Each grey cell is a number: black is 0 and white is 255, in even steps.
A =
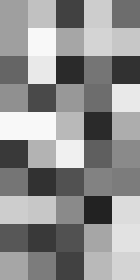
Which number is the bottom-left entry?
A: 166
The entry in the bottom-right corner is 212
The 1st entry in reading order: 159
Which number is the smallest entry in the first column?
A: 57
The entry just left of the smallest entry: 138
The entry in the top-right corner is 109
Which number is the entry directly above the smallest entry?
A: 130
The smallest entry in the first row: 65
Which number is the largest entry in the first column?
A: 248
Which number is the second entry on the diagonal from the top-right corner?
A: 212
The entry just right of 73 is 152
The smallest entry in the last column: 49

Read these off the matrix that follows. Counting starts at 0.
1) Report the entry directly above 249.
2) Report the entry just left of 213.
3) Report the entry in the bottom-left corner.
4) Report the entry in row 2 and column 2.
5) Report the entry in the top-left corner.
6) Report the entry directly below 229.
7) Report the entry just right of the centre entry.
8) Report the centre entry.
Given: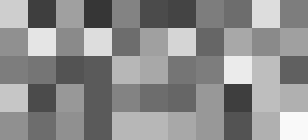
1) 176
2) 160
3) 144
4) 83
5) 206
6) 117
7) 117
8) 168

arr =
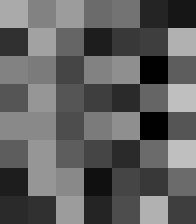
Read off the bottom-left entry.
42
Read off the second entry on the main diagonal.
162
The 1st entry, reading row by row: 170
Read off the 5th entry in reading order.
115
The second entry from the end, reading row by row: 177
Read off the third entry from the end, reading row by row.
77
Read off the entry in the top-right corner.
22
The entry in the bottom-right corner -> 62
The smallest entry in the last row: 36
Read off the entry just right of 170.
130
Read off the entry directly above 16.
69
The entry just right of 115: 36

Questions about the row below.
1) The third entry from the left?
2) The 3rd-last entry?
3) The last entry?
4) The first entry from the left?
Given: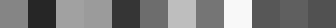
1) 161
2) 87
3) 81
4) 133

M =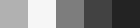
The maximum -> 246
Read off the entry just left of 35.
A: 66

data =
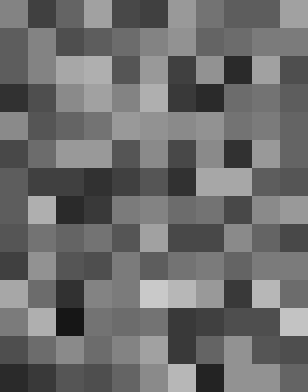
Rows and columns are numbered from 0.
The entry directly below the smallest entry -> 138
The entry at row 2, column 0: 93
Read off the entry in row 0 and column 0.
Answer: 131
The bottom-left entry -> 42
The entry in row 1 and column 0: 93
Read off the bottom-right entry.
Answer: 100
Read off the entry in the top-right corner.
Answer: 161
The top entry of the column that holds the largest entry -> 64
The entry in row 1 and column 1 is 131
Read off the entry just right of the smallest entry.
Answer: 115
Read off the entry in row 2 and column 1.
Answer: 131
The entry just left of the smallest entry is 175
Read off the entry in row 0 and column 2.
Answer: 100
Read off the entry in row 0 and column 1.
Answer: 64
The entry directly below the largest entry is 115
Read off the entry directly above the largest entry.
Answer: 93
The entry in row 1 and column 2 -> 78

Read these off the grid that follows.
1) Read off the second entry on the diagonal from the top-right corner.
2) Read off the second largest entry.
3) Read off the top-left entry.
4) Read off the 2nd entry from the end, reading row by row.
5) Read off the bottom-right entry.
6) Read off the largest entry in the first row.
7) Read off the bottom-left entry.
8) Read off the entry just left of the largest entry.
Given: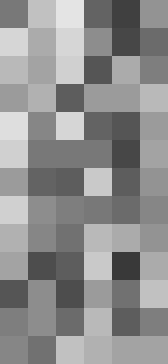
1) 71
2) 222
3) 120
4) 163
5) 163
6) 228
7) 134
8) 193

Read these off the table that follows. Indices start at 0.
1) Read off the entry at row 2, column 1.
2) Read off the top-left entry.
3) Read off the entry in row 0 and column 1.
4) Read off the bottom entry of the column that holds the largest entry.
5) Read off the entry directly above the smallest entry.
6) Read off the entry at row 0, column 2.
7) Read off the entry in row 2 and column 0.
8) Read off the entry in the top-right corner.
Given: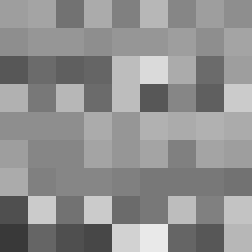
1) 107
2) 158
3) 164
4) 233
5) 79
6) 114
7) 87
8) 142

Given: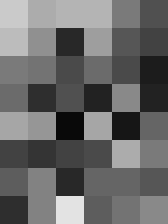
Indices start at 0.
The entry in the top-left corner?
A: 202
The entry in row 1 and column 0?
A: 188
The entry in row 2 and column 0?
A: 122
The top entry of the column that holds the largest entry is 180
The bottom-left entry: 46
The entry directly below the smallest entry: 66
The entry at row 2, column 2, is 74
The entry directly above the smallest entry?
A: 80
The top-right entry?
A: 80
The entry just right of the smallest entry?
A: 166
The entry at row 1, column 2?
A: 40
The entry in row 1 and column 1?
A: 144
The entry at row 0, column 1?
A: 172
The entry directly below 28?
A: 34
